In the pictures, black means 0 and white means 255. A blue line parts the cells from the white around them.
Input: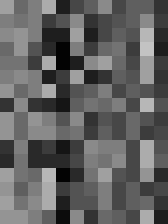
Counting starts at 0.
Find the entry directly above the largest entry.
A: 183
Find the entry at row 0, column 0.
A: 160
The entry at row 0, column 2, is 126
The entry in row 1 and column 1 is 115
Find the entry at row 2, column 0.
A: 138
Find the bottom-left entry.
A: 148
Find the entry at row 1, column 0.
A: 126
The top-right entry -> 51
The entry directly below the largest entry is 160
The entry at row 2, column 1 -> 148
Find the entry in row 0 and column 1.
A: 105
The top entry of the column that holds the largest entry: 95
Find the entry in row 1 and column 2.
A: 126
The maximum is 195
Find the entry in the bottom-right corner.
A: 30

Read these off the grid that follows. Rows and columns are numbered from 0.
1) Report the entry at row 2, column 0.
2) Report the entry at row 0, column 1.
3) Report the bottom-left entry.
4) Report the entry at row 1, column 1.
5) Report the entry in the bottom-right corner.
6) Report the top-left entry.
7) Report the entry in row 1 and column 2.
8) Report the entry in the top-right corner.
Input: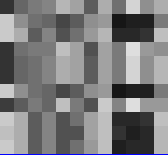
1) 202
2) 102
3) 202
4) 143
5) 182
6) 51
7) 112
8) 173

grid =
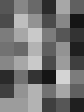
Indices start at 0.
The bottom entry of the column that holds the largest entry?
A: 86
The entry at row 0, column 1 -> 135
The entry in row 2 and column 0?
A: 124
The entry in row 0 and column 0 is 86
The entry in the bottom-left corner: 156
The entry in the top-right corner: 96
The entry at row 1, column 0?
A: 75
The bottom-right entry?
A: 31
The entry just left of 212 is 21
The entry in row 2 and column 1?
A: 167
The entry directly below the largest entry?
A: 167
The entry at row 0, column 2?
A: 105
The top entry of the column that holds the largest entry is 167

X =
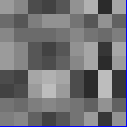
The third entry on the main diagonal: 107
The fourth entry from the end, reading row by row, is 116
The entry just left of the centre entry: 76
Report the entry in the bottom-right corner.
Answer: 146
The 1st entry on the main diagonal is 155
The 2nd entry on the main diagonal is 86
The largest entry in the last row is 155
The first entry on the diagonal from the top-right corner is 166
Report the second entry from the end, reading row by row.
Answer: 54
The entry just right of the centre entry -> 135
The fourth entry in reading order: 66
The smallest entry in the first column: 66
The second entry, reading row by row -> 135
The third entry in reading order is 76
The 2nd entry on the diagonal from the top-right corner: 146

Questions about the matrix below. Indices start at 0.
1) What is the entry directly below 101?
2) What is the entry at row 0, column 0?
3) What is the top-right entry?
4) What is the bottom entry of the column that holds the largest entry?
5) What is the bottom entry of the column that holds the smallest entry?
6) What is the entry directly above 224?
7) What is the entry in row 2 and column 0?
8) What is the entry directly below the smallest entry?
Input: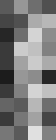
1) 58
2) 90
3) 80
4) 224
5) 119
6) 162
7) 38
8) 58

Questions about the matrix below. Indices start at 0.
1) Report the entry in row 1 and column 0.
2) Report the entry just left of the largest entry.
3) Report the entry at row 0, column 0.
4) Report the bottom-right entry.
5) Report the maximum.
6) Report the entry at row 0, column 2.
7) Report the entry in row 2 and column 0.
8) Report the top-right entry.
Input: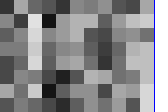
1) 135
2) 61
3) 52
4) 215
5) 225
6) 103
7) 94
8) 167

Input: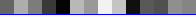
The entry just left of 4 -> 57
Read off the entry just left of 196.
242
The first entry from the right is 133
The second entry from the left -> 173

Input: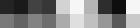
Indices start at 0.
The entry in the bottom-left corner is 121
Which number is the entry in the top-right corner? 246
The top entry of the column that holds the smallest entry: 14
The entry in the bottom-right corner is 201
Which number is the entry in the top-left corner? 36
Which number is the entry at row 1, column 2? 131
